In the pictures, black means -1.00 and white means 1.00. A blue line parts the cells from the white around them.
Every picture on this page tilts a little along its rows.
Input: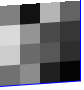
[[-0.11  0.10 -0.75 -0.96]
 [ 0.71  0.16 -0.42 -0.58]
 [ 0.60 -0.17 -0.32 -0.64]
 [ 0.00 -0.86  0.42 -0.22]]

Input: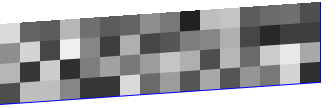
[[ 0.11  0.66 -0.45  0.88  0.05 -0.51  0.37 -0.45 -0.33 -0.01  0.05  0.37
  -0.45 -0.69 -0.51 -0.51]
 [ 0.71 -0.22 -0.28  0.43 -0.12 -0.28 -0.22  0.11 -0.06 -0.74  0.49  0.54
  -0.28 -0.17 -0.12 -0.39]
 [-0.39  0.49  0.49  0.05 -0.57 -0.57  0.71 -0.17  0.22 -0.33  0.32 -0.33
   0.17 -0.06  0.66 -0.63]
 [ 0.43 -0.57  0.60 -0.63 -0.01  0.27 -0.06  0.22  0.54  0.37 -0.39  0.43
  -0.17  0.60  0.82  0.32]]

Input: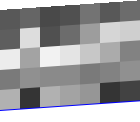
[[-0.31 -0.21 -0.43 -0.37 -0.10 -0.31 -0.15]
 [-0.26  0.73 -0.37 -0.15  0.23  0.68  0.62]
 [-0.04  0.13  0.08  0.08 -0.04  0.02  0.13]
 [ 0.39 -0.59  0.39  0.28  0.18 -0.59 -0.48]
 [ 0.85  0.28  0.90  0.79  0.56  0.34  0.02]]

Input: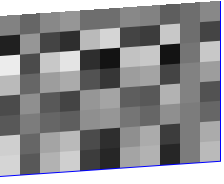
[[-0.75  0.18 -0.47 -0.64  0.46  0.67 -0.47 -0.53  0.57 -0.14 -0.47]
 [-0.41  0.12 -0.31 -0.47  0.18  0.29 -0.26 -0.31  0.40  0.02 -0.36]
 [-0.31 -0.03 -0.20 -0.26  0.12  0.18 -0.08 -0.20  0.12 -0.03 -0.20]
 [ 0.02 -0.20  0.07  0.18 -0.14 -0.14  0.07  0.02 -0.26 -0.14  0.07]
 [ 0.46 -0.20  0.23  0.34 -0.36 -0.58  0.23  0.29 -0.47  0.02  0.23]
 [ 0.62 -0.20  0.29  0.46 -0.41 -0.64  0.12  0.34 -0.53 -0.03  0.34]
 [ 0.67 -0.31  0.40  0.62 -0.53 -0.70  0.29  0.40 -0.70 -0.03  0.46]
 [ 0.85 -0.41  0.57  0.79 -0.64 -0.85  0.52  0.57 -0.85 -0.08  0.57]]

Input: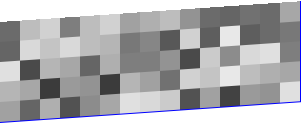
[[ 0.42  0.31 -0.54  0.21  0.15 -0.54  0.42  0.26 -0.11  0.64  0.54  0.82
   0.48  0.37  0.31]
 [ 0.26 -0.21  0.37 -0.36  0.10  0.31  0.76  0.70  0.59 -0.36  0.26 -0.48
   0.21  0.15  0.76]
 [ 0.76 -0.42  0.42  0.31 -0.21  0.37 -0.01 -0.01  0.15 -0.42  0.59  0.10
   0.70  0.76 -0.01]
 [-0.21  0.70  0.54  0.70  0.48  0.42 -0.06  0.05 -0.31  0.64 -0.26  0.82
  -0.26 -0.16 -0.06]
 [-0.16  0.48  0.64 -0.01  0.48  0.64  0.26  0.37  0.48  0.15 -0.16 -0.21
  -0.11 -0.16  0.31]]

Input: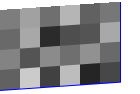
[[-0.18  0.32 -0.66 -0.39 -0.34  0.32]
 [-0.24  0.59 -0.49  0.48 -0.71 -0.44]
 [-0.02  0.26 -0.13  0.42 -0.24 -0.07]
 [ 0.03 -0.34  0.09 -0.13  0.14 -0.18]]
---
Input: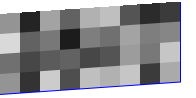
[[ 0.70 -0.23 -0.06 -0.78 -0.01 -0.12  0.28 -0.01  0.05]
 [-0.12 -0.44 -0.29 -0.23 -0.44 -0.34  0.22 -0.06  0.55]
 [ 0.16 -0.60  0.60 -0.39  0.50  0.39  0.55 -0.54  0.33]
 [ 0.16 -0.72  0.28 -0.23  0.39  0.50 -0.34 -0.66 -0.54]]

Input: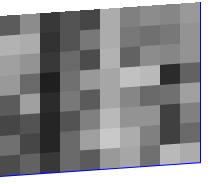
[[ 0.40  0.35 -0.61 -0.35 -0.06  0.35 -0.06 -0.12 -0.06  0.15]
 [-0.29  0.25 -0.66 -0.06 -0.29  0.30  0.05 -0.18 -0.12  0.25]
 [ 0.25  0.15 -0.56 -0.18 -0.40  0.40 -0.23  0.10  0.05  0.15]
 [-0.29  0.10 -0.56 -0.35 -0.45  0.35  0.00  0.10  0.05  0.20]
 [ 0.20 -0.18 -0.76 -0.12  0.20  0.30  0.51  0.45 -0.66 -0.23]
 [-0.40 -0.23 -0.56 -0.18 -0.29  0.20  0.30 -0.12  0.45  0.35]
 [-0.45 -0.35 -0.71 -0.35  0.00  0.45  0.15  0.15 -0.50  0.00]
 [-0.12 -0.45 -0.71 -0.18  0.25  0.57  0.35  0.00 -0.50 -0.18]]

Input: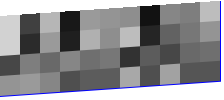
[[ 0.16  0.21  0.05 -0.38 -0.28 -0.28  0.32 -0.38  0.27 -0.33 -0.33]
 [-0.44 -0.01 -0.18  0.05 -0.13 -0.07 -0.61 -0.28 -0.44 -0.18 -0.13]
 [ 0.65 -0.50  0.43 -0.81  0.21  0.16  0.11 -0.86  0.05 -0.01  0.48]
 [ 0.65 -0.66  0.21 -0.76  0.38  0.11  0.48 -0.71 -0.23 -0.07  0.16]]

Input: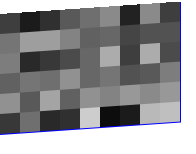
[[-0.08  0.24  0.24  0.03 -0.24 -0.19 -0.46 -0.36 -0.36]
 [-0.24 -0.08 -0.13  0.14 -0.19 -0.08 -0.36 -0.30 -0.02]
 [-0.56 -0.13 -0.68 -0.62  0.61 -0.90 -0.79  0.45  0.50]
 [ 0.14 -0.30  0.29 -0.24  0.14  0.03  0.19  0.08  0.19]
 [-0.02 -0.68 -0.56 -0.41 -0.19  0.35 -0.51  0.35 -0.41]
 [-0.51 -0.79 -0.62 -0.30 -0.13  0.08 -0.73  0.08 -0.51]]

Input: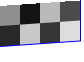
[[-0.69  0.57 -0.58  0.73]
 [ 0.12 -0.85  0.46 -0.41]]

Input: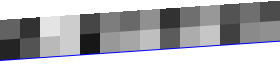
[[-0.72 -0.35  0.45  0.61 -0.82  0.19  0.30  0.50 -0.29  0.35  0.55 -0.50
   0.08  0.13]
 [-0.23 -0.61  0.79  0.61 -0.45 -0.02 -0.18  0.13 -0.61 -0.13  0.19 -0.35
  -0.13 -0.40]]
